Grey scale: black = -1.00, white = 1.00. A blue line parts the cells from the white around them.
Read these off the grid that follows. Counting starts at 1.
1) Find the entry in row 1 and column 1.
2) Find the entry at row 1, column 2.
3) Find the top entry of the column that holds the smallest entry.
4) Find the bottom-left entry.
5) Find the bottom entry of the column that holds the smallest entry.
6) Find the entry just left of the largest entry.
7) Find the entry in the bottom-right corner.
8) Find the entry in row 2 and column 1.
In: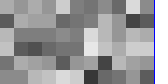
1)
0.35
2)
0.18
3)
-0.09
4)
0.09
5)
-0.57
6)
-0.09
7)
-0.28
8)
-0.28

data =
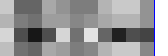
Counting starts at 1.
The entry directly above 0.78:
0.15
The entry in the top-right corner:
0.15
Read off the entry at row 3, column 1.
0.68
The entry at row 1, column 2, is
-0.21
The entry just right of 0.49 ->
-0.11
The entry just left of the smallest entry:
-0.39
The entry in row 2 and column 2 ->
-0.02
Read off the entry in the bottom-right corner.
0.06
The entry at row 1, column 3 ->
-0.21
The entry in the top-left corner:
0.58
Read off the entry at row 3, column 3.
-0.82
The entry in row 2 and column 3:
-0.11
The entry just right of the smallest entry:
-0.39

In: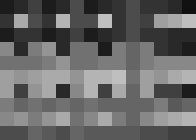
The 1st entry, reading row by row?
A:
-0.78
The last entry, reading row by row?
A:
-0.50
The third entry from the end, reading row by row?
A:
-0.40
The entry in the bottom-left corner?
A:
-0.40
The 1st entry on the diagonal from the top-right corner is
-0.87
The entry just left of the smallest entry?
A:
-0.68
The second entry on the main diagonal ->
0.33
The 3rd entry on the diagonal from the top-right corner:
-0.60
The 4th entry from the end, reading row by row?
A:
-0.40
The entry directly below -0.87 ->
0.50
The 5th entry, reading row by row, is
-0.68
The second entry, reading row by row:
-0.68

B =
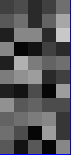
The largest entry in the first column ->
0.14
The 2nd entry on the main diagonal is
-0.13
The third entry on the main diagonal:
0.06
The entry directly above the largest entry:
0.31
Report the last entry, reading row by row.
0.06
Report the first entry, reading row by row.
-0.50
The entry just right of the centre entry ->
-0.67
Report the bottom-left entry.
-0.31
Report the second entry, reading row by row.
-0.40
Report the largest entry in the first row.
-0.13
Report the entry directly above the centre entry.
-0.03
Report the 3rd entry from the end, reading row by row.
-0.31
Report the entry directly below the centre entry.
-0.40
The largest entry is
0.57
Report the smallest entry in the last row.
-0.95
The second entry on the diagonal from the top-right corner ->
-0.22

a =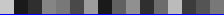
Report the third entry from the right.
-0.53
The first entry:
0.57
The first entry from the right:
-0.06
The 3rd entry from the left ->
-0.63
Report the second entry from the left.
-0.80

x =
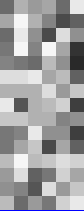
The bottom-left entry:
0.47
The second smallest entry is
-0.60
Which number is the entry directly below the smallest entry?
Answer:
-0.24
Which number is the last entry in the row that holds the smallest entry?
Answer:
-0.68
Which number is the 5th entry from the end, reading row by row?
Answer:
-0.16
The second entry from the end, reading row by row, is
0.64
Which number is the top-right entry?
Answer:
0.83
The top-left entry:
-0.16
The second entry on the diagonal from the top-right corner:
-0.42
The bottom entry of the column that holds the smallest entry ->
0.83
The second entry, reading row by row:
0.39
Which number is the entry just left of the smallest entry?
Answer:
0.13
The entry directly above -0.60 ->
0.13
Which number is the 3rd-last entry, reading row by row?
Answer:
-0.07
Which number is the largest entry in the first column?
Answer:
0.83

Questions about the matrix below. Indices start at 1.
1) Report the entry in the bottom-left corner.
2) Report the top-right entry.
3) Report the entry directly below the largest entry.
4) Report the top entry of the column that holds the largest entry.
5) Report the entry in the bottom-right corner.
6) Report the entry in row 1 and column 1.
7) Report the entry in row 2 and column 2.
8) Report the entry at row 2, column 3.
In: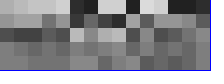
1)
-0.01
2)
-0.65
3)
-0.29
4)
0.72
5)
-0.01
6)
0.37
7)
0.27
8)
0.27

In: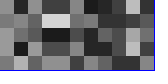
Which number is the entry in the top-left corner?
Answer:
0.13
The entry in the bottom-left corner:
-0.04
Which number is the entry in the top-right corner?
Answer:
-0.60
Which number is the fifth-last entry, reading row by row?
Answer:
0.05
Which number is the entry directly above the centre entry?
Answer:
-0.12
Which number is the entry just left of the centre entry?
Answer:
-0.79
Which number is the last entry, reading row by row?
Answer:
0.05
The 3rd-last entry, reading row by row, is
-0.60
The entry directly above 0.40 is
-0.79

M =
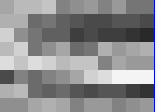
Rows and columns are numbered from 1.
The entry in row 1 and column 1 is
0.30
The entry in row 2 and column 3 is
-0.16
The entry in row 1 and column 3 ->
0.46
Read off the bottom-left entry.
0.12
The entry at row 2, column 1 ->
0.38
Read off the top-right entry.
-0.08
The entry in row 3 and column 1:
0.64
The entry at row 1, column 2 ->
0.46
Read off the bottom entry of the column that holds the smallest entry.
0.20
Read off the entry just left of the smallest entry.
-0.60
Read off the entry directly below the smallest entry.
0.38
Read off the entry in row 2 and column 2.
0.38
